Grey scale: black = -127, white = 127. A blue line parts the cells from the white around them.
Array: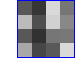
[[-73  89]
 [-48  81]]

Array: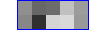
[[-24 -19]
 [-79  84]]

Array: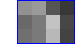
[[ 26 -42]
 [ -5  67]]

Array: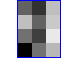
[[-77  63]
 [-28  73]]

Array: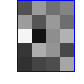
[[ 26 -15]
 [-42  25]]

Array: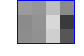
[[22 62]
 [19 88]]

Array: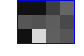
[[-110  -66]
 [ -45  -34]]
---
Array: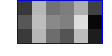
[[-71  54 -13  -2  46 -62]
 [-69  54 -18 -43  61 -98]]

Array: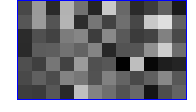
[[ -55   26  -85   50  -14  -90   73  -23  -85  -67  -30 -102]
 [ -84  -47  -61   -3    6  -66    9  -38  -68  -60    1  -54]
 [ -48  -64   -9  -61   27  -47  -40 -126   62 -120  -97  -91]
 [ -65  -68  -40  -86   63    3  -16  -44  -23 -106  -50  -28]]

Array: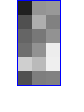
[[-95  20  24]
 [-26  -7  18]
 [ 79  58 111]]

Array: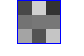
[[-55  80 -76]
 [ 36 -44  69]]

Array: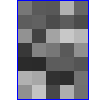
[[ -8 -37 -39  49 -25]
 [ 18 -60  35  72  56]
 [-84 -85 -35 -34 -43]
 [ 16  67 -55  46 -15]]

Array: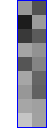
[[ 23 -46]
 [-70 -36]
 [-42   4]
 [ 23 -30]
 [ 69  33]]
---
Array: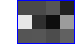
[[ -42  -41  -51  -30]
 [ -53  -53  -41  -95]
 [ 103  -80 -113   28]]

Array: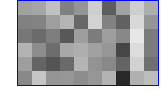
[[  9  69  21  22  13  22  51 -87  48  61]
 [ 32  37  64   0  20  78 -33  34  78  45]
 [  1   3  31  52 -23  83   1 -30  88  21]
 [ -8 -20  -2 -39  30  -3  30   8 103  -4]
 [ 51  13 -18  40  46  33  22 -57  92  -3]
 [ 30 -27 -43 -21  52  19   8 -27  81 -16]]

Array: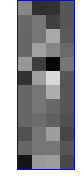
[[-106   24   29  -56]
 [   7  -79  -77  -41]
 [ -22   -9  -63  -41]
 [ -24   -9   41  -36]
 [ -24   32    6  -21]
 [  23  -65 -121  -10]
 [ -77   30   88  -41]
 [ -24   -9   45  -41]
 [ -24   -9  -22  -41]
 [ -24  -19  -30  -47]
 [ -46   -9   29  -58]
 [ -24   -9   -9  -41]]

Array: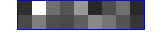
[[-53  -1 -49 -54 -33  10 -11 -43 -72]
 [-80 126 -16 -43  25 -87 -49 -15 -85]]

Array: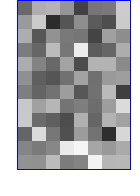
[[ 18  17  59  -3   3 115  54  55]
 [-22  46  51  21 -62  -9  -6  76]
 [ 26  75 -83 -42  14 -36 -49  75]
 [ 45 -40  18  -6  -9 -59  32  13]
 [ -3 -25  59  -8 109 -35 -25  45]
 [ 44   3 -23  35 -51  51  51  10]
 [ 16 -32 -42 -14  34 -15  26  30]
 [ -1 -27 -13  29 -40 -14  58 -64]
 [ 72  33  54 -11  -1 -18  29  91]
 [ 73 -20 -32 -50  48 -25  51  33]
 [-26  91  -8 -47  28 -12 -81  87]
 [  5  -5   7 106 117  38  25  42]]

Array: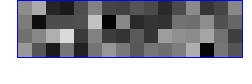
[[  24  -43 -101   -9  -94  -11   22   -6  -40   -9  -18   -1   46 -120
    -9  -43]
 [  12   42  -89 -101  -50    3  -58  -62  -41  -53  -85  -52   10  -74
   -58    7]
 [  -4 -113  -50  -50  -46   66 -123    8  -85  -75  -77  -13  -17   13
   -46  -24]
 [ -15    7   47   90  -69    2  -66  -76  -37  -74   30   16   11   37
   -13  -64]]
